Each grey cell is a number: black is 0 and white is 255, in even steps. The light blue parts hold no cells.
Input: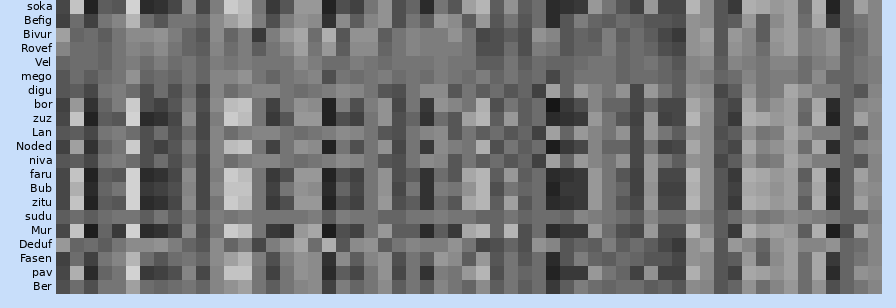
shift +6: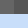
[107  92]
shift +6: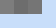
[131 115 123]
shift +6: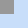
[158]
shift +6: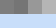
[131 123 158 187]
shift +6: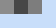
[145  77 131]
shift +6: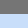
[123 123]
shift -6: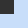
[44]

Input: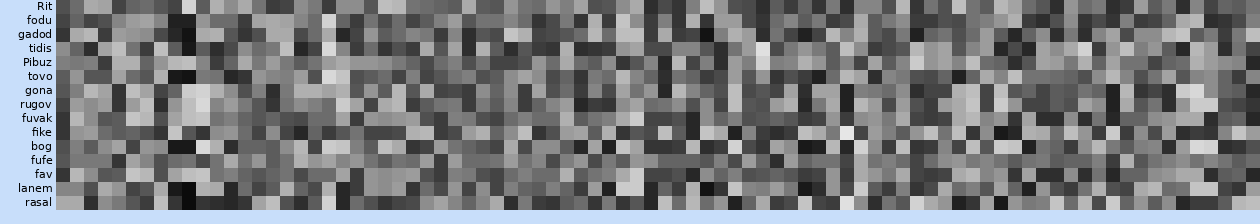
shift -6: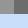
[143 102]
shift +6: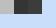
[196  59  66]
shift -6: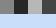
[127  33 177  62]
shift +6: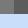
[127  98]

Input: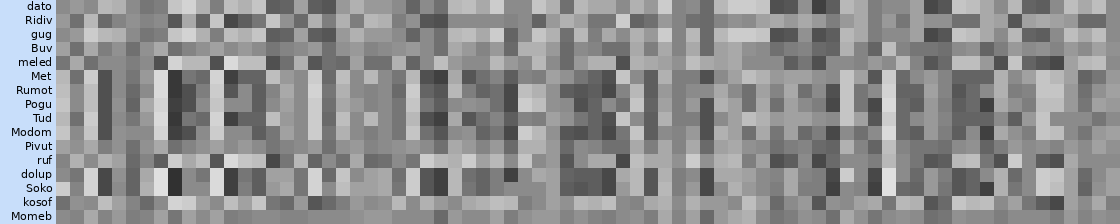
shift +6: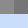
[145 124]
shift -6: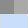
[133 163]
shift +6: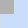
[183]
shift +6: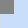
[138]

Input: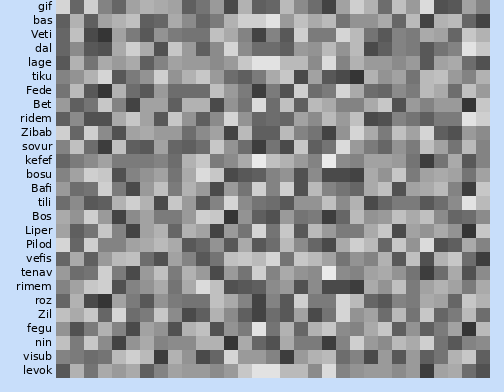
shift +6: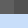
[101  87]
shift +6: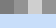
[129 153 213 153]
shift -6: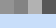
[141 125 172  82]
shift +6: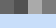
[108  87 176 129]
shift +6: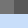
[122  94]
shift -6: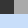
[ 47 164]
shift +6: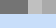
[122 122 198 176]

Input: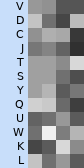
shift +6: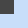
[76]
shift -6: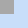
[162]

